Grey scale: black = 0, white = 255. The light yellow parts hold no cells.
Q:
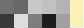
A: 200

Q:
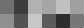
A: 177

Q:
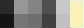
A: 132

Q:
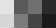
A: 112

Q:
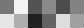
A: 83

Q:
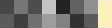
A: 77

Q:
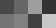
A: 158

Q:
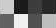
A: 61

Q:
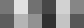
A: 113

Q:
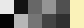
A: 103
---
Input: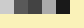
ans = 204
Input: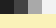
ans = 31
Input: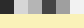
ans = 43
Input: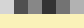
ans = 213
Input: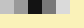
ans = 195
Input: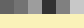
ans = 99
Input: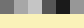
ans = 113
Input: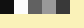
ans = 16
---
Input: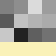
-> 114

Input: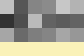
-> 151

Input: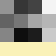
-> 202

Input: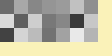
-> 180

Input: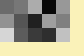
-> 193

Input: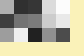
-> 76

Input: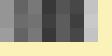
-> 195
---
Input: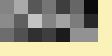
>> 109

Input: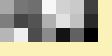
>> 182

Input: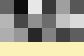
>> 174

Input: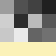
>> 200

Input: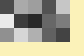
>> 144

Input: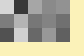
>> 81

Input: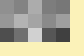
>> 78

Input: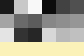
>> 228
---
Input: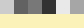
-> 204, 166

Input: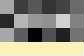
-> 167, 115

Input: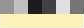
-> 148, 117

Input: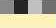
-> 137, 111

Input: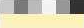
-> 201, 50

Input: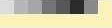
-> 220, 138

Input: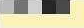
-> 187, 73

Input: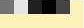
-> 115, 68
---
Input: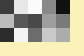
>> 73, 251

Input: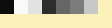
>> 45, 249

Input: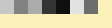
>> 51, 226

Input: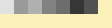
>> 129, 225

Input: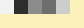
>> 140, 242

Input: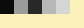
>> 40, 213

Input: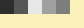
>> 231, 231

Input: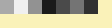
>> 26, 240
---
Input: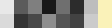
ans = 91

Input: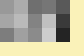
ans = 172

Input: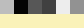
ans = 4

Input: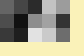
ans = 70

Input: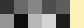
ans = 105

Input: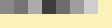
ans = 116

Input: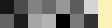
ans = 76
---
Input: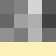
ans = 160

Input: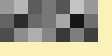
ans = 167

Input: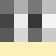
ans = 237

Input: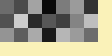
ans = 63

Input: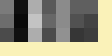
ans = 139

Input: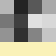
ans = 63

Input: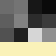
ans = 129

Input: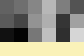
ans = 175
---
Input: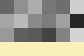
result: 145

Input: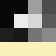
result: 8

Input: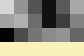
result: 147

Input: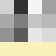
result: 49

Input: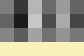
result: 55

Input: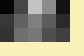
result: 70

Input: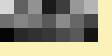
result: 97
